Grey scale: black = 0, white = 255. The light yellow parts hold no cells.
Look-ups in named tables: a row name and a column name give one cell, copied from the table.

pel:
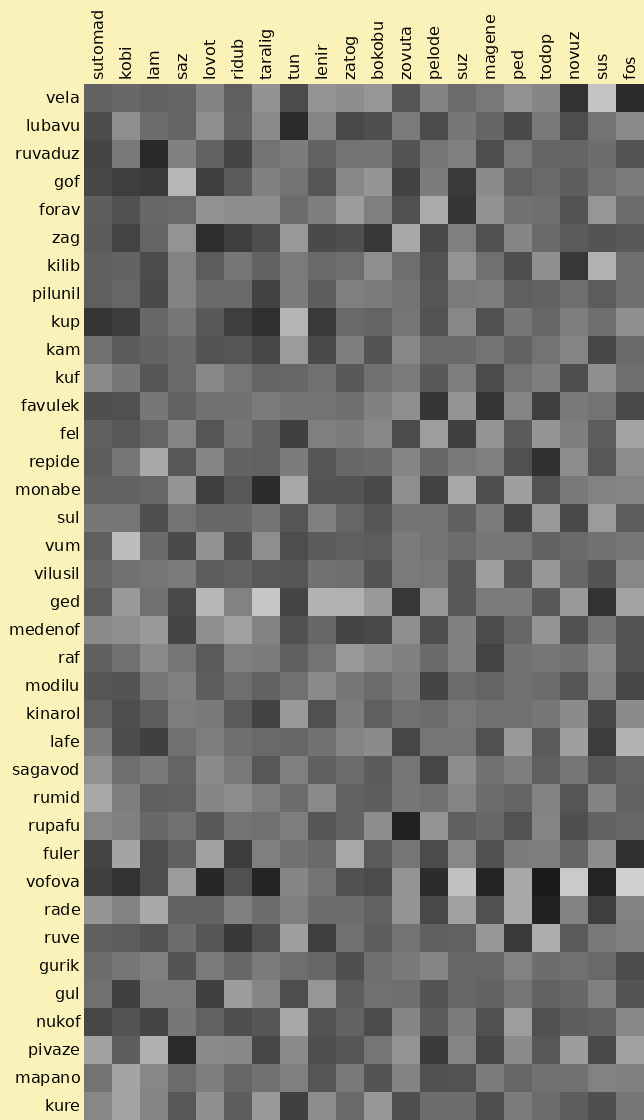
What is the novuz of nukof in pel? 93
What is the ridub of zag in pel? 62
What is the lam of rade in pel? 169
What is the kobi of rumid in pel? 126
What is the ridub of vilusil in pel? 98
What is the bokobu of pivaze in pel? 117
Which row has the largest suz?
vofova

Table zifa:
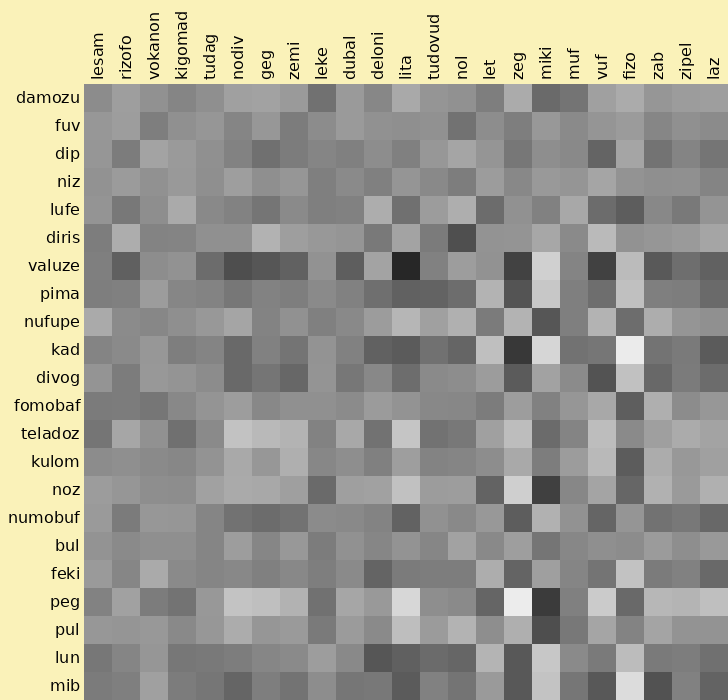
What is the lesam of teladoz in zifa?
117
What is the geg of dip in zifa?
112
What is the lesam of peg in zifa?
130
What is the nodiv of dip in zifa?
130
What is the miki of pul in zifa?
78
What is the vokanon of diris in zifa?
131
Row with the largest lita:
peg

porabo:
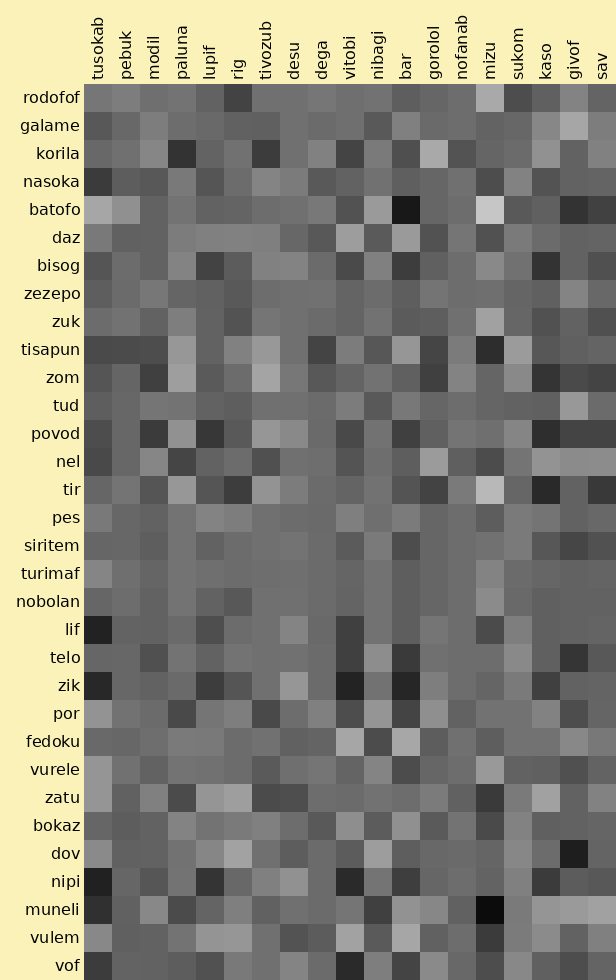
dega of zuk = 107
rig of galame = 97
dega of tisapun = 68
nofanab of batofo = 109
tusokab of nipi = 33
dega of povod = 106
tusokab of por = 147
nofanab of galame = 109
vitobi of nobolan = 100
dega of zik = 107
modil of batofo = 98
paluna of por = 73

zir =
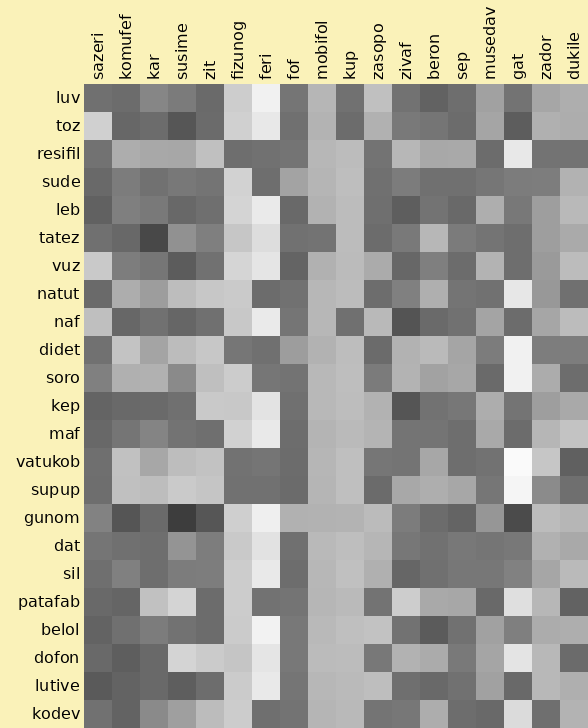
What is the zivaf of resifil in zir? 183
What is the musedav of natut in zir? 113
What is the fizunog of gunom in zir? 207
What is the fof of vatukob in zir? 108
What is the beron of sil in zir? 112
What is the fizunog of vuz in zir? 213
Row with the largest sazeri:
toz

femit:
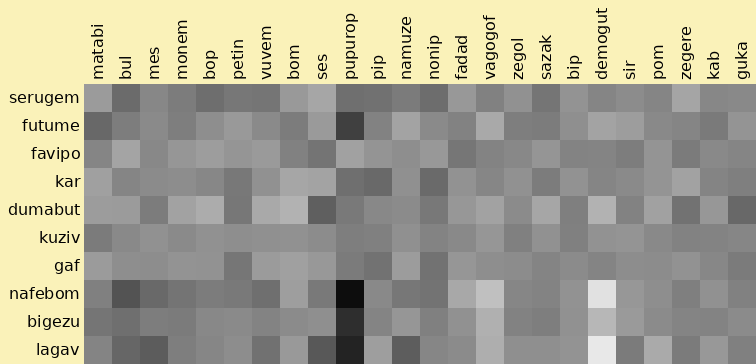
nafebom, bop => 124
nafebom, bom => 158
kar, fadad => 146
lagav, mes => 92
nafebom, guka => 129
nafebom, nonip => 115
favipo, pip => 148
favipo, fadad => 118
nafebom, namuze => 119
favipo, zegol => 136
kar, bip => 146
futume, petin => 153
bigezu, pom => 139

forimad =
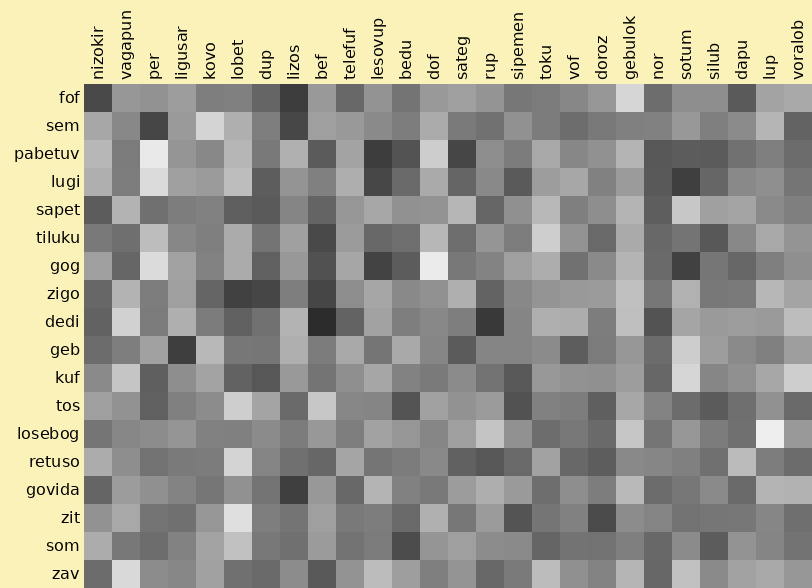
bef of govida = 152
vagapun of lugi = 125
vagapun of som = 120
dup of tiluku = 116
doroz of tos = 95
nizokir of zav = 108
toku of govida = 110
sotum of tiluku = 116
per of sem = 70
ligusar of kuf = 142
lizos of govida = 63
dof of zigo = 145
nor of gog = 106
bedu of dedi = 126
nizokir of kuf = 138
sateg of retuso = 97
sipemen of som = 138
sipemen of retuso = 105
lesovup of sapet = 167

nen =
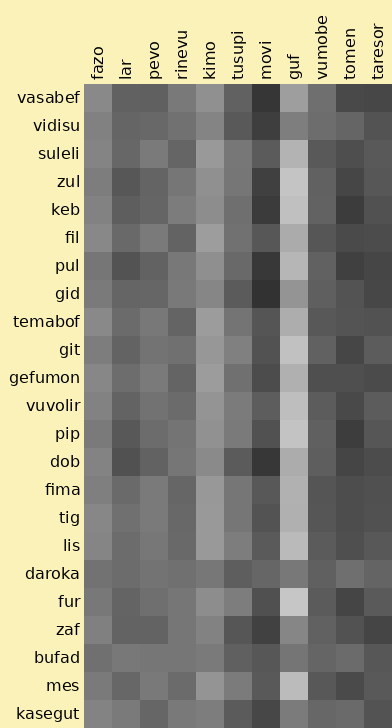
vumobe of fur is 91
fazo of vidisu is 129
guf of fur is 198
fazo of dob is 131
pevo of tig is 122
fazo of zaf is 128
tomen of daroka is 111
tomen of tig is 77
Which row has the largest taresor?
daroka

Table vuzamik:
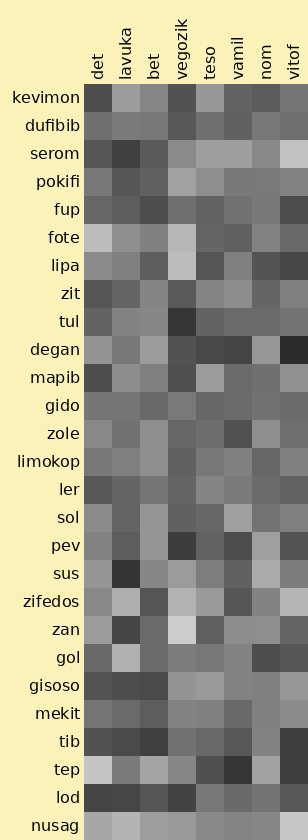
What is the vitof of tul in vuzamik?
116
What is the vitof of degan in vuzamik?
44
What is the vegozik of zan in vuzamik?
204
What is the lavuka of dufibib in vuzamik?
122
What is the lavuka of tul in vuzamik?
131
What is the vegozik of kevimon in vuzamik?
82
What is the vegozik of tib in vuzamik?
114
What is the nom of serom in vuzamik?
136
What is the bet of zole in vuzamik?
143
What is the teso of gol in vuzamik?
119
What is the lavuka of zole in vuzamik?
114
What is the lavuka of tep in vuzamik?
122
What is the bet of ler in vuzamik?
117
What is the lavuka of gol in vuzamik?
177
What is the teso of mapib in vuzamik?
155
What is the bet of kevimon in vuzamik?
134
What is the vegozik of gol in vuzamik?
124

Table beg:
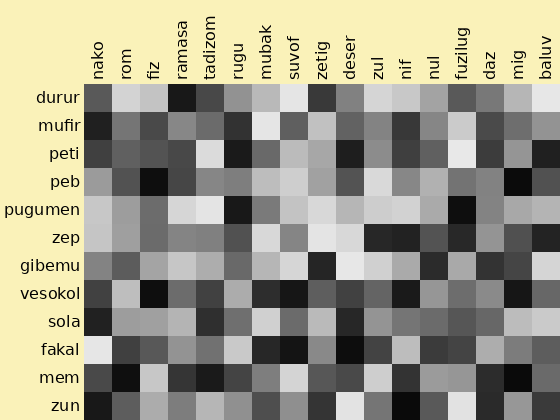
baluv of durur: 231
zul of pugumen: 205
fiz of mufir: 73
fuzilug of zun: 226
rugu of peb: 126
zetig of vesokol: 94
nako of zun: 24
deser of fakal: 13
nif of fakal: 189
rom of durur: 211
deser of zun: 227
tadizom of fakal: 113
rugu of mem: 68
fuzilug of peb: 115
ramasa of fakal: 147
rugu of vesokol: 172
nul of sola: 107
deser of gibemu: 231
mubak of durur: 185
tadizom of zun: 182

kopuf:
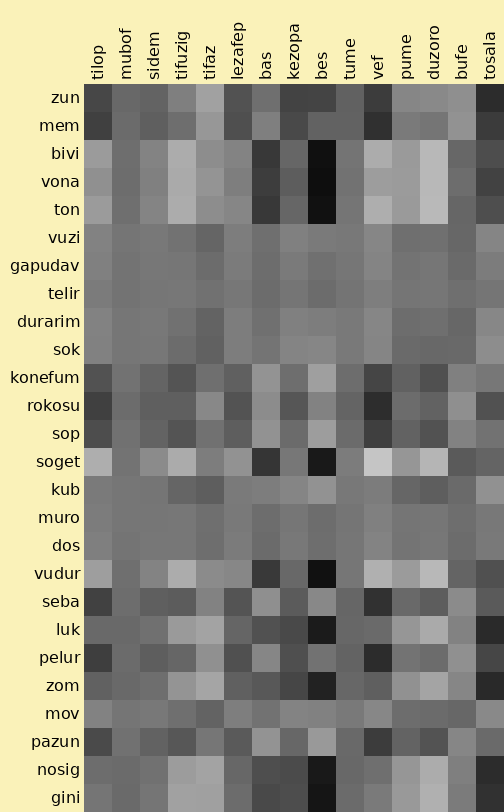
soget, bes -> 25
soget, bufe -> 90
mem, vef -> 48
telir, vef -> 126
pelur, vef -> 44
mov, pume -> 109
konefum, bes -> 159
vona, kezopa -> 93
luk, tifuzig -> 154
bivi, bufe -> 103
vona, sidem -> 128
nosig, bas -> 78
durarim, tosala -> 135
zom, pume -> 145
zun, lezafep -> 82
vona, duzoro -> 184
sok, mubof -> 118
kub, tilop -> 122

